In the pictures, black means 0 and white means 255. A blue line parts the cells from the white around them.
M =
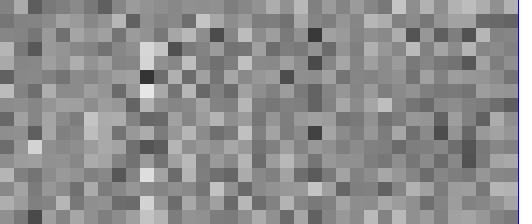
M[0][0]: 130
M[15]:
[144, 121, 74, 158, 132, 166, 144, 127, 140, 159, 195, 179, 125, 147, 144, 125, 123, 142, 171, 144, 107, 165, 97, 133, 152, 139, 186, 131, 185, 144, 156, 129, 161, 164, 151, 131, 122]
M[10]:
[109, 150, 211, 143, 136, 142, 156, 169, 163, 112, 84, 93, 181, 142, 152, 144, 167, 153, 116, 128, 159, 131, 152, 144, 127, 139, 129, 127, 107, 126, 127, 135, 110, 85, 121, 135, 129]
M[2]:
[134, 132, 118, 154, 112, 165, 150, 160, 116, 155, 146, 120, 166, 184, 141, 76, 134, 188, 140, 158, 122, 145, 57, 161, 154, 133, 143, 137, 173, 84, 151, 95, 126, 82, 182, 131, 134]
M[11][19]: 156
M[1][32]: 162
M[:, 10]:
[147, 144, 146, 214, 212, 52, 230, 179, 103, 172, 84, 154, 222, 139, 210, 195]
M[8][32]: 158
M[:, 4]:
[127, 162, 112, 148, 146, 116, 139, 160, 138, 128, 136, 146, 153, 140, 182, 132]
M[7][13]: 137
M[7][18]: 125
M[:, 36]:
[177, 100, 134, 129, 143, 116, 148, 94, 142, 150, 129, 169, 133, 178, 165, 122]
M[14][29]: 144
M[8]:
[104, 161, 134, 165, 138, 125, 196, 171, 173, 131, 103, 106, 161, 133, 156, 180, 143, 155, 118, 149, 126, 153, 160, 156, 117, 121, 145, 114, 124, 152, 149, 99, 158, 129, 97, 172, 142]
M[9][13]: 182
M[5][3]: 129
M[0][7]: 95
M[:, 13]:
[144, 110, 184, 123, 190, 107, 182, 137, 133, 182, 142, 185, 180, 137, 168, 147]
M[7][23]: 130
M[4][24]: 166
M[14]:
[174, 156, 128, 132, 182, 120, 143, 145, 109, 107, 210, 151, 108, 168, 135, 160, 106, 183, 109, 130, 179, 134, 121, 129, 163, 141, 140, 168, 156, 144, 111, 132, 157, 130, 135, 145, 165]
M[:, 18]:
[146, 125, 140, 160, 138, 151, 142, 125, 118, 128, 116, 108, 137, 138, 109, 171]
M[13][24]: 102
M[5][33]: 151
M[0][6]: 120
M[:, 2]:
[93, 132, 118, 88, 136, 137, 110, 134, 134, 95, 211, 159, 116, 123, 128, 74]
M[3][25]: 127
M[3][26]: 176
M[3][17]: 117

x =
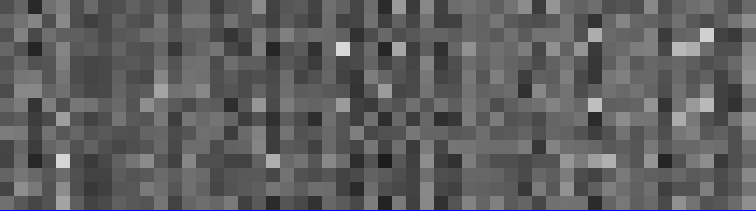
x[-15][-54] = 79
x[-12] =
[102, 81, 36, 93, 132, 88, 94, 80, 99, 83, 80, 101, 56, 92, 103, 116, 71, 58, 126, 38, 83, 91, 49, 106, 216, 74, 107, 38, 166, 62, 94, 49, 102, 145, 103, 112, 104, 125, 71, 144, 98, 147, 58, 102, 107, 125, 128, 71, 185, 173, 109, 79, 79, 133]
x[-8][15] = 92
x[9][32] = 87
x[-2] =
[68, 142, 120, 82, 140, 78, 56, 64, 86, 87, 122, 110, 86, 112, 98, 70, 83, 89, 94, 118, 107, 93, 110, 108, 66, 42, 109, 79, 72, 67, 136, 71, 65, 99, 97, 93, 90, 56, 123, 88, 146, 70, 95, 126, 110, 97, 112, 63, 81, 81, 126, 73, 85, 115]
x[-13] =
[81, 129, 73, 111, 95, 95, 88, 74, 88, 91, 107, 110, 86, 96, 98, 73, 53, 74, 120, 92, 128, 100, 108, 106, 97, 49, 77, 104, 78, 87, 99, 100, 92, 104, 99, 90, 112, 91, 114, 114, 117, 82, 173, 106, 100, 98, 128, 59, 99, 104, 208, 66, 57, 98]
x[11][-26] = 87
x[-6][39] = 102
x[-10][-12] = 54
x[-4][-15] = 83
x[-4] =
[68, 109, 39, 76, 213, 74, 58, 72, 97, 116, 139, 87, 65, 134, 79, 79, 66, 66, 98, 174, 105, 115, 86, 136, 109, 45, 83, 28, 87, 63, 141, 62, 49, 125, 94, 79, 79, 72, 83, 83, 150, 123, 158, 176, 102, 85, 149, 37, 81, 120, 141, 58, 79, 99]
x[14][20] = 85
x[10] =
[69, 101, 60, 101, 112, 81, 98, 80, 71, 78, 85, 105, 72, 108, 108, 75, 98, 100, 133, 61, 90, 86, 65, 105, 81, 69, 118, 68, 111, 59, 123, 71, 117, 116, 109, 108, 108, 123, 55, 131, 110, 108, 102, 88, 94, 86, 120, 89, 104, 104, 112, 109, 80, 110]
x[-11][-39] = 75
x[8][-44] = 85
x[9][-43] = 102
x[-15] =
[79, 100, 41, 112, 127, 78, 106, 76, 80, 97, 85, 95, 68, 104, 105, 63, 85, 89, 138, 66, 86, 90, 67, 111, 97, 69, 109, 43, 153, 59, 135, 65, 108, 114, 105, 95, 114, 140, 60, 149, 105, 98, 110, 79, 85, 78, 136, 78, 99, 110, 117, 95, 76, 105]
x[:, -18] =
[114, 90, 112, 104, 100, 102, 109, 95, 83, 90, 108, 79, 86, 90, 90]
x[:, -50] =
[127, 137, 95, 132, 127, 117, 112, 80, 158, 87, 112, 213, 107, 140, 163]
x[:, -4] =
[117, 76, 208, 109, 79, 97, 132, 185, 82, 88, 112, 141, 94, 126, 82]
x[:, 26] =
[109, 113, 77, 107, 100, 125, 90, 59, 113, 72, 118, 83, 98, 109, 125]
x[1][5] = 77
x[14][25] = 72
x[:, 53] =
[105, 142, 98, 133, 139, 147, 123, 102, 150, 135, 110, 99, 136, 115, 143]
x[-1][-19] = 128
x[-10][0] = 90

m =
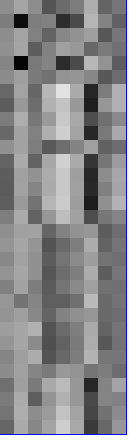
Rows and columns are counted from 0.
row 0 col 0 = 141
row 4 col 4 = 44
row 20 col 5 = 138
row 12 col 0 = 93
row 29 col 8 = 140
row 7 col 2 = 108
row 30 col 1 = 171
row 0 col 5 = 124
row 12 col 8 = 167
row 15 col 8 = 133
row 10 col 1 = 162
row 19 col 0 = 147
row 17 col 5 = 126
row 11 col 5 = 170
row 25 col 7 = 118
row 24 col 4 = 98
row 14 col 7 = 144
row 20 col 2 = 125
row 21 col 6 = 185
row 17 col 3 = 83
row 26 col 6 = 117
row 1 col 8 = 97
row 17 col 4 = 105
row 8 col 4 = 200
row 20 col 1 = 162
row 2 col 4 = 135
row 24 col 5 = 122
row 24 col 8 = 114
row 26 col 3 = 122
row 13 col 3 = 171
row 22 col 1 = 159
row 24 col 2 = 139
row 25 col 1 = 159
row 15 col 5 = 161
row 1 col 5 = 74
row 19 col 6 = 172

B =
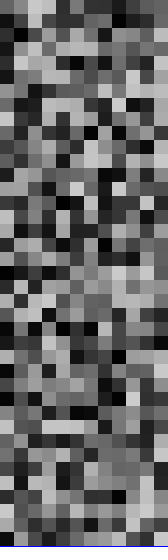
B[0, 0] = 100
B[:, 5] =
[121, 49, 169, 183, 7, 106, 94, 174, 180, 105, 43, 154, 105, 202, 20, 51, 33, 47, 61, 148, 96, 134, 155, 49, 55, 18, 100, 163, 100, 7, 192, 52, 95, 52, 60, 116, 183, 84, 106]
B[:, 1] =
[135, 66, 2, 144, 198, 112, 116, 23, 57, 34, 86, 49, 165, 161, 40, 72, 16, 157, 82, 23, 182, 48, 177, 117, 62, 113, 93, 127, 77, 92, 84, 146, 56, 31, 19, 85, 80, 95, 155]
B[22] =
[86, 177, 191, 15, 114, 155, 95, 106, 37, 166, 64, 36]
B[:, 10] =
[92, 45, 94, 117, 35, 72, 179, 34, 62, 149, 10, 143, 36, 82, 195, 16, 64, 110, 150, 198, 150, 173, 64, 133, 50, 161, 98, 52, 48, 87, 32, 34, 58, 120, 194, 191, 201, 99, 49]
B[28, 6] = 111
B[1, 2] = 189
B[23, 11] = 70
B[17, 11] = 95
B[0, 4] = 47
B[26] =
[7, 93, 154, 30, 167, 100, 109, 50, 131, 94, 98, 201]
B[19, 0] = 2
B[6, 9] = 194
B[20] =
[42, 182, 34, 161, 154, 96, 155, 138, 177, 112, 150, 143]
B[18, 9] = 17
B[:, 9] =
[63, 30, 134, 85, 65, 200, 194, 15, 151, 111, 46, 178, 126, 106, 55, 120, 143, 67, 17, 155, 112, 183, 166, 135, 84, 157, 94, 151, 204, 140, 159, 52, 122, 104, 113, 136, 183, 194, 82]
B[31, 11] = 174
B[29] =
[132, 92, 119, 30, 83, 7, 11, 92, 121, 140, 87, 111]
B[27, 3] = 125
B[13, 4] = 108
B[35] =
[44, 85, 67, 188, 143, 116, 48, 50, 4, 136, 191, 134]
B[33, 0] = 71
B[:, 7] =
[49, 108, 22, 105, 18, 110, 190, 35, 29, 162, 142, 183, 9, 26, 19, 37, 79, 3, 33, 156, 138, 95, 106, 183, 124, 69, 50, 13, 29, 92, 25, 104, 108, 130, 139, 50, 153, 106, 154]
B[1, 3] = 71
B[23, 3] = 132
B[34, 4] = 20
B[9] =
[105, 34, 143, 52, 34, 105, 4, 162, 8, 111, 149, 56]

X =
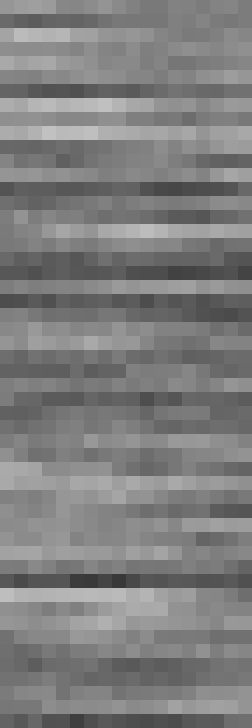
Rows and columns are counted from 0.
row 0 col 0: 150
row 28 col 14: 101
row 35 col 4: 150
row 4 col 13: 118
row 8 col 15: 127
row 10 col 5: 105
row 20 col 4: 132
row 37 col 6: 137
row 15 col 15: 101
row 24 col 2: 159
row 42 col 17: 110
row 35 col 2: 127
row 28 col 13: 103
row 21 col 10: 77
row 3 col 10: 127
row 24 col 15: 135
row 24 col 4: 148
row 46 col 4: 113
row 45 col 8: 139
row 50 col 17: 148
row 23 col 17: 106
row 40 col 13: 128
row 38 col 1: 139
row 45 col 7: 146
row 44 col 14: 142
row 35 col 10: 147
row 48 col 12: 98
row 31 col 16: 140
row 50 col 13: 151
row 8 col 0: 143
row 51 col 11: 80
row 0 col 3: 155
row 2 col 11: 133
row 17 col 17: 115
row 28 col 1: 104
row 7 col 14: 135
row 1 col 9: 119
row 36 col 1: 135
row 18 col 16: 87
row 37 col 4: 147
